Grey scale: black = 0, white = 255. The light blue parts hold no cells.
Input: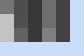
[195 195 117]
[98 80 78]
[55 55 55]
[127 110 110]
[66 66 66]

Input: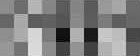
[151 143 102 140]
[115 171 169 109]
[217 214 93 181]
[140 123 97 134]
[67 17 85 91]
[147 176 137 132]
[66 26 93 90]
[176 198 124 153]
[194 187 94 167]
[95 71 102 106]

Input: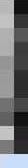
[121 194 97 113 156 154 149 174 176 193 184]
[43 36 19 70 46 46 65 61 88 53 18]

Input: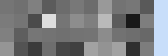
[149 128 123 117]
[83 94 117 112]
[59 118 75 128]
[110 115 222 91]
[70 112 117 108]
[64 115 141 120]
[162 116 127 108]
[147 140 186 153]
[162 114 92 115]
[47 110 25 119]
[125 104 126 89]

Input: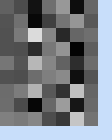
[128 109 108 81 118 81 81 83 97]
[122 75 124 78 85 79 122 112 76]
[134 6 179 109 183 43 219 8 18]
[77 104 88 127 134 120 134 64 111]
[56 156 50 138 98 148 40 116 152]
[197 22 192 15 45 3 102 150 13]
[115 105 101 84 108 94 111 88 102]

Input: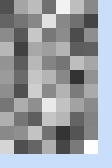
[213 137 175 118 142 155 147 183 139 100 81]
[79 143 118 173 80 107 92 65 88 117 165]
[101 195 94 143 206 197 184 168 199 135 188]
[174 113 197 233 137 180 132 158 120 225 112]
[70 52 182 194 179 136 117 180 140 136 242]
[122 84 100 162 123 51 190 93 76 112 190]
[254 132 130 138 170 146 166 96 142 68 136]
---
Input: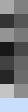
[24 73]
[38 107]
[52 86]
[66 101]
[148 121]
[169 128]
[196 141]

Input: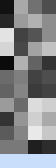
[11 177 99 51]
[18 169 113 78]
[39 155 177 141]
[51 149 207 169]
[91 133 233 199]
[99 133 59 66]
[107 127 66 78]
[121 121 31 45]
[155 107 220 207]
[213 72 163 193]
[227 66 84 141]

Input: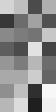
[55 108 162 81]
[94 75 226 68]
[137 124 116 199]
[143 191 47 247]
[150 124 183 108]
[169 169 205 101]
[183 220 31 240]
[212 191 75 175]

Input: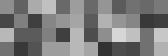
[71 128 63 134 149 165 91 178 149 134 57 63]
[113 57 83 157 157 184 165 50 77 71 113 178]
[142 98 171 192 105 157 105 149 91 113 105 121]
[184 91 91 128 63 184 77 142 214 192 113 199]

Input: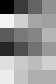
[1 59 99 145]
[38 78 114 152]
[91 120 133 181]
[222 201 188 208]
[236 195 174 174]
[243 208 166 160]

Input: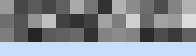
[110 84 147 192 65 50 65 162 125 207 104 162 154 221]
[125 84 36 90 96 104 50 131 139 131 43 77 58 96]
[154 71 90 71 96 170 117 50 177 139 110 77 131 177]
